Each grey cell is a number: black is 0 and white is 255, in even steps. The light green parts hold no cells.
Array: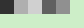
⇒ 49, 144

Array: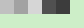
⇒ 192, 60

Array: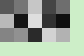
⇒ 88, 178

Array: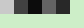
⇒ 201, 40

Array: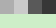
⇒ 174, 55

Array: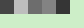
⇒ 69, 53

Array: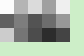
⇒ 252, 68

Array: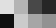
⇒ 224, 146
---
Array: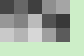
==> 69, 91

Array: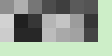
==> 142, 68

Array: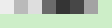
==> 237, 163

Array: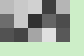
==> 187, 88

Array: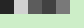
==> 37, 121

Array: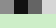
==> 140, 214

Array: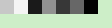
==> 199, 2

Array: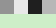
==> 147, 183

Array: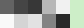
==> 99, 41

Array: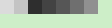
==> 219, 144
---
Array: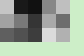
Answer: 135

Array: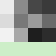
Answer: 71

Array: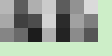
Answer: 146

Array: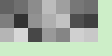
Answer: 119

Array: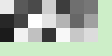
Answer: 111

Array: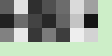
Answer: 218

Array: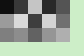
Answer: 41

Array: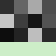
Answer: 169

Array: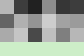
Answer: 54
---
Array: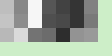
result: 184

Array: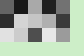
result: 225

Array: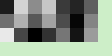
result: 233

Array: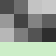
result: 183

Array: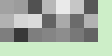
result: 126

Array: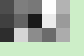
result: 45
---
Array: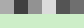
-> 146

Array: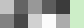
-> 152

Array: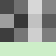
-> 215

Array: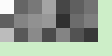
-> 120

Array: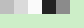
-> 250

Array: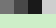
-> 25

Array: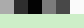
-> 3

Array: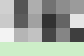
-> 174

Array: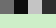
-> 196
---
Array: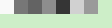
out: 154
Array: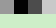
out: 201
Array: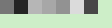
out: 71
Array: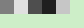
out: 198
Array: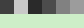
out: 156
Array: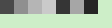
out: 37
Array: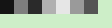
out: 84
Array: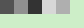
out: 175
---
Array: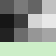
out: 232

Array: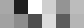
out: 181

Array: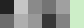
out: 130

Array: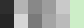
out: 187

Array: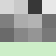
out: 113

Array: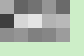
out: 185

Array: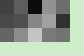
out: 49

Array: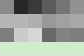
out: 168
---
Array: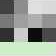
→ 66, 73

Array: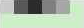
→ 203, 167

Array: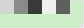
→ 212, 95

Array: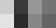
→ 205, 101

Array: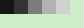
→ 22, 209

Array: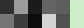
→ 47, 81

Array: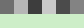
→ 111, 131

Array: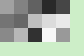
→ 161, 153

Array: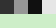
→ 49, 230
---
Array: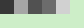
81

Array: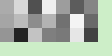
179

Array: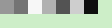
177

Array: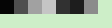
197

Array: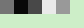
72

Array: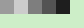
126

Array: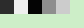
4

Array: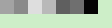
185

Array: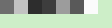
61

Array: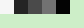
74
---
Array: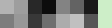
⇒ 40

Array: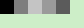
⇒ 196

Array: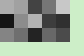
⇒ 67

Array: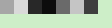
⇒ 40

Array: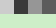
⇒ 150

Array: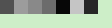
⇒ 137

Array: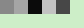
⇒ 11

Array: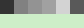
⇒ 147

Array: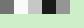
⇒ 199
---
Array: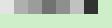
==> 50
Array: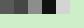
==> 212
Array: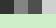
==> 208
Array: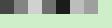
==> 159
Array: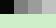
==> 193
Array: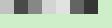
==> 54
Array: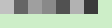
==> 59
